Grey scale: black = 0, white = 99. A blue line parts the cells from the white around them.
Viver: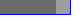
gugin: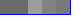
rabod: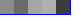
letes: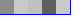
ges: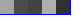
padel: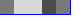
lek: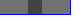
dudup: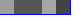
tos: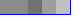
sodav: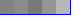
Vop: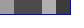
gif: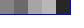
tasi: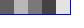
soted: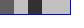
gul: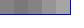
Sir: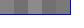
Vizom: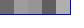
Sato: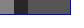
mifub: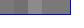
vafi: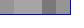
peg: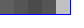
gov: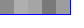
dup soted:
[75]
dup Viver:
[41]
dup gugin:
[41]
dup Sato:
[33]
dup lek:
[44]
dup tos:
[54]
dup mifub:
[47]

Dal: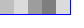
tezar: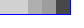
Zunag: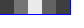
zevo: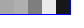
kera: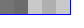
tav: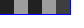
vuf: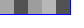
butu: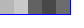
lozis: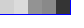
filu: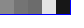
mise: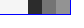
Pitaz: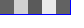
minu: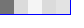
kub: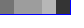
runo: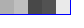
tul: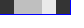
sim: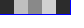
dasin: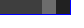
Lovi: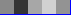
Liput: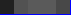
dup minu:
[85]
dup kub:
[61]
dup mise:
[95]
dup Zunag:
[24]
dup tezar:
[81]

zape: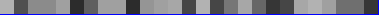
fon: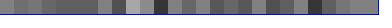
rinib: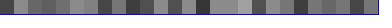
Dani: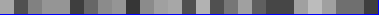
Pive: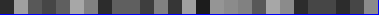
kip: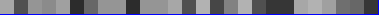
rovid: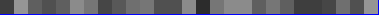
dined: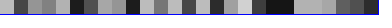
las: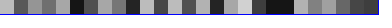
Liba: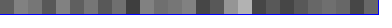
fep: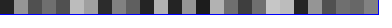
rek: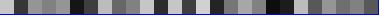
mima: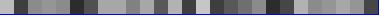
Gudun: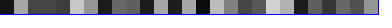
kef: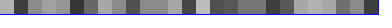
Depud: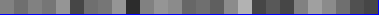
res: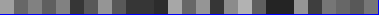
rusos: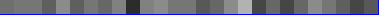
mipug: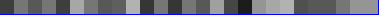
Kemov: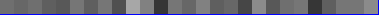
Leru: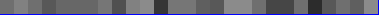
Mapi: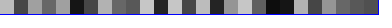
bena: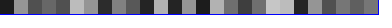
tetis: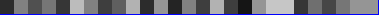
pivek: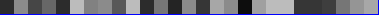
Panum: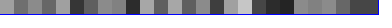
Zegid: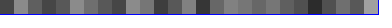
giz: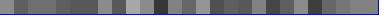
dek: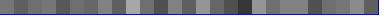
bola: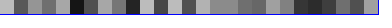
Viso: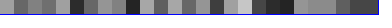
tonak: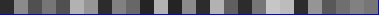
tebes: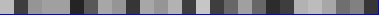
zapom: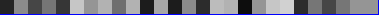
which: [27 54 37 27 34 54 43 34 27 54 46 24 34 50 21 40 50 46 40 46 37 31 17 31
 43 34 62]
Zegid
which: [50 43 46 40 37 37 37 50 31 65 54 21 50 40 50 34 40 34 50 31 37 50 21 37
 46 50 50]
fon
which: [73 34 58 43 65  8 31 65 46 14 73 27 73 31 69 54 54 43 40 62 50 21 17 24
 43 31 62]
bola
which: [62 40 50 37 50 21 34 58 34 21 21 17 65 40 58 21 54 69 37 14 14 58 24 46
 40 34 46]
res
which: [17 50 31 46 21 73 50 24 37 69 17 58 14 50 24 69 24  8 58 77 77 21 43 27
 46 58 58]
tetis
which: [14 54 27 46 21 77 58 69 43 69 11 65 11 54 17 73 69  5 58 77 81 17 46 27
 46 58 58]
zapom

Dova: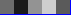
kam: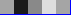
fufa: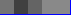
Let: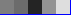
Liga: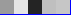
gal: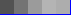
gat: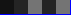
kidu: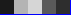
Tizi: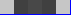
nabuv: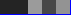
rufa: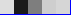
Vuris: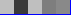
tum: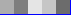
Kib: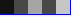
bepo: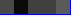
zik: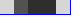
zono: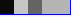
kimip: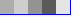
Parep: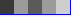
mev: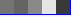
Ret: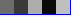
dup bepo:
[25]
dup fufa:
[53]
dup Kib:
[28]

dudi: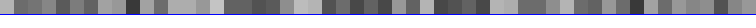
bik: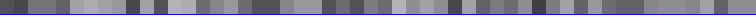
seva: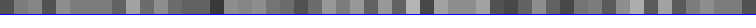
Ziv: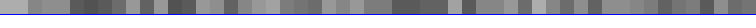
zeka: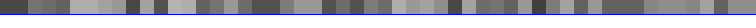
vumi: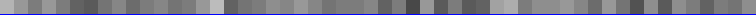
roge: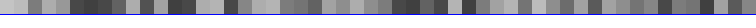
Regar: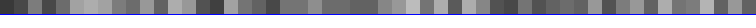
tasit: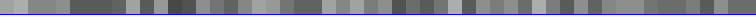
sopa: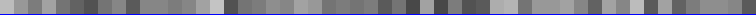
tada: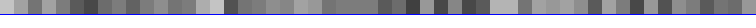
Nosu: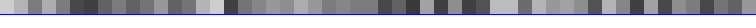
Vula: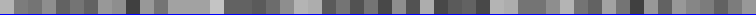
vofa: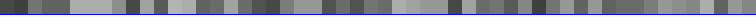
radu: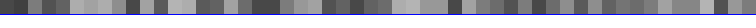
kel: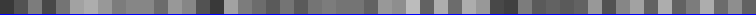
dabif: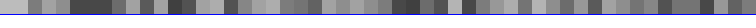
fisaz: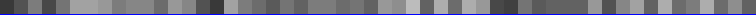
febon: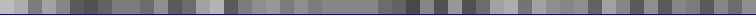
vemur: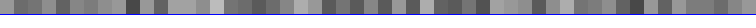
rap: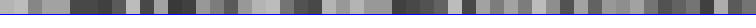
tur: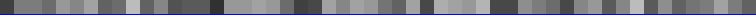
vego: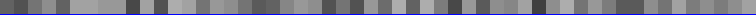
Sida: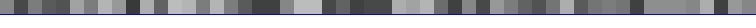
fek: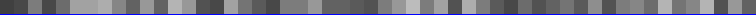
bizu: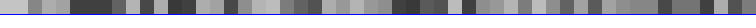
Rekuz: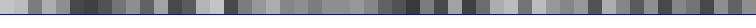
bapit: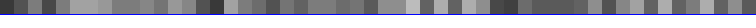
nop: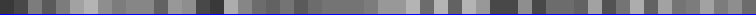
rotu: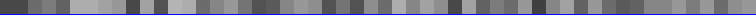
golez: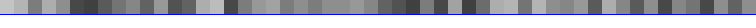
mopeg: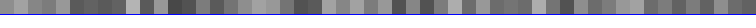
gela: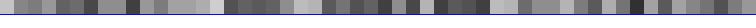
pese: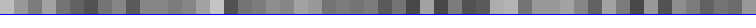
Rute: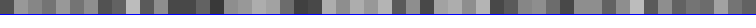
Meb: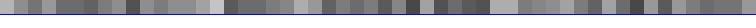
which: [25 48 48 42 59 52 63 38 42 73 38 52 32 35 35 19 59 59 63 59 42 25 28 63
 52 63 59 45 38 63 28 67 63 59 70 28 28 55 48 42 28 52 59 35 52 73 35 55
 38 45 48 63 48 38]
tur
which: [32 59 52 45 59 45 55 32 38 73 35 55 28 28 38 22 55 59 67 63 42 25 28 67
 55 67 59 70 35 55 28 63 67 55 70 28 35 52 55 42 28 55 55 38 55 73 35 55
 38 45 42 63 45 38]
Rute
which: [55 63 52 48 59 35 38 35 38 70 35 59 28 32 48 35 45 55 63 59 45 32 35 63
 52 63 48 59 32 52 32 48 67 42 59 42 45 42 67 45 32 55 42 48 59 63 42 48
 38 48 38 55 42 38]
mopeg

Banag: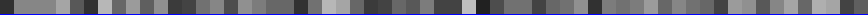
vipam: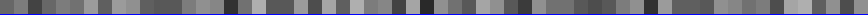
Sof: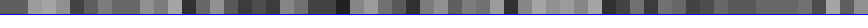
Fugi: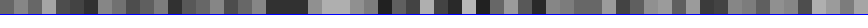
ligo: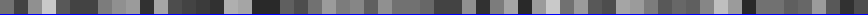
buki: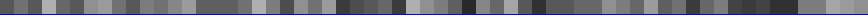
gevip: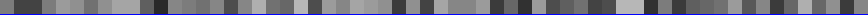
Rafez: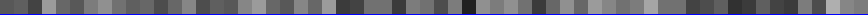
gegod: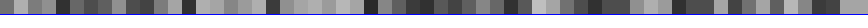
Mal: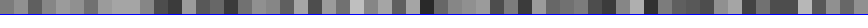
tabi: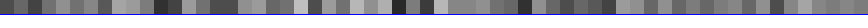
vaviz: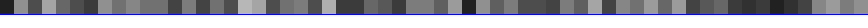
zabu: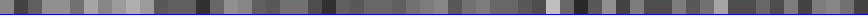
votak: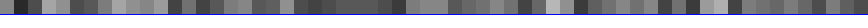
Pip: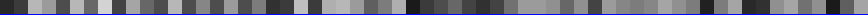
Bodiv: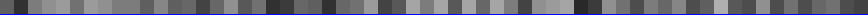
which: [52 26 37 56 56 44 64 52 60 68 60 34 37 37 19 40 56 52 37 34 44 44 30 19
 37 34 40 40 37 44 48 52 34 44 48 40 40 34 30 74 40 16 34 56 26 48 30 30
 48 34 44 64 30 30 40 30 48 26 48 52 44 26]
zabu
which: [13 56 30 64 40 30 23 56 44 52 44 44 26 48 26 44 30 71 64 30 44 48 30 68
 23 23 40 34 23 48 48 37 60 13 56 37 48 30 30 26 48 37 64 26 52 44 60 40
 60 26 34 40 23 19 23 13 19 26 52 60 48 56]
vaviz
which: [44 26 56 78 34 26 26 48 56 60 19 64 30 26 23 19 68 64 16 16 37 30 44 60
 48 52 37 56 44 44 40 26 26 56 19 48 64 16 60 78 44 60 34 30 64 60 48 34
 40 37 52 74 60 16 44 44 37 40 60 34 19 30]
ligo
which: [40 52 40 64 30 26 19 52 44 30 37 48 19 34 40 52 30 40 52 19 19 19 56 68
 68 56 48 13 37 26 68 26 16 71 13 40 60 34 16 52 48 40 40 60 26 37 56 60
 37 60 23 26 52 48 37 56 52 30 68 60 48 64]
Fugi
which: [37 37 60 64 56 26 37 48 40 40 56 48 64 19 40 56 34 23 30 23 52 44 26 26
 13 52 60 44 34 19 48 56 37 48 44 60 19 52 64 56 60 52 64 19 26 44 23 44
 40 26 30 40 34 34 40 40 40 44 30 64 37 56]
Sof

